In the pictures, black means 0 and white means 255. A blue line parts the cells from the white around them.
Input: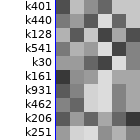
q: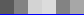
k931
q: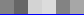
k462
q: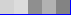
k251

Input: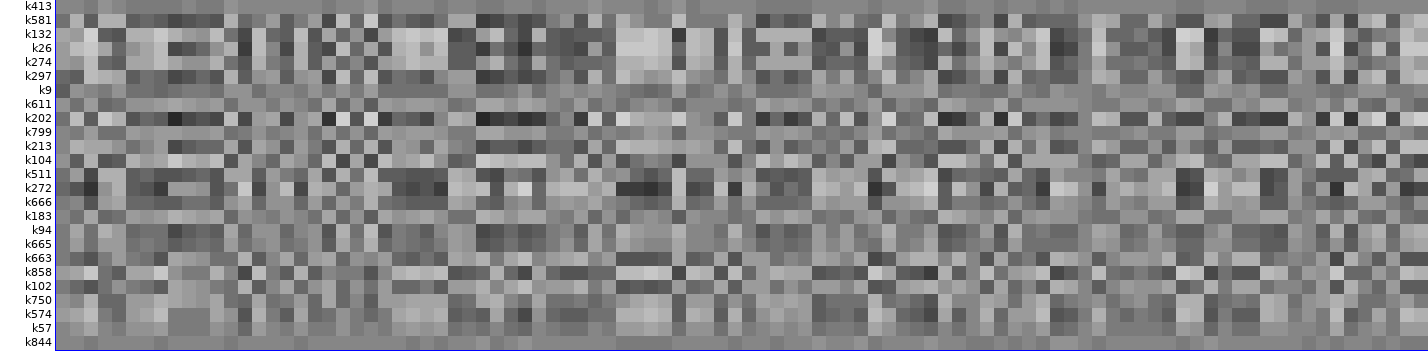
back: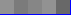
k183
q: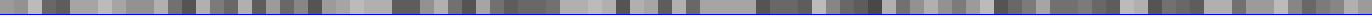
k274
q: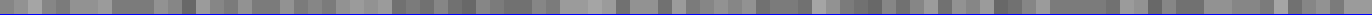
k57
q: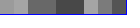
k581
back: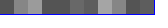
k297
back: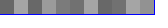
k750

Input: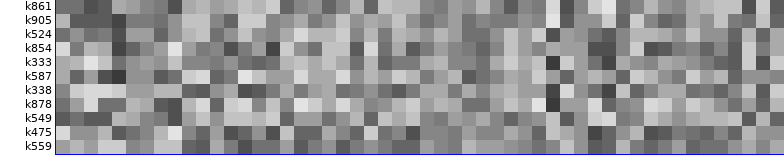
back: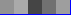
k333
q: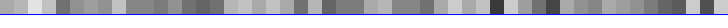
k333
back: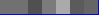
k559
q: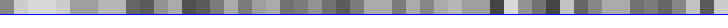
k338
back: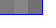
k905
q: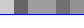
k549
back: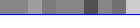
k475

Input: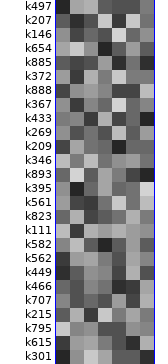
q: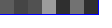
k885
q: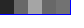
k395
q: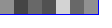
k146
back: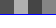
k449
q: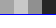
k654

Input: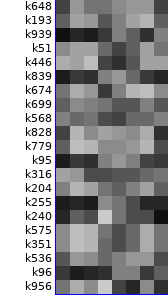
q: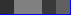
k96
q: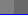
k568
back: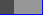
k536
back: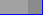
k51
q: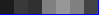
k95
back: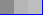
k779
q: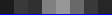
k839

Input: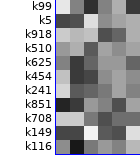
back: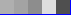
k5
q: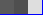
k149

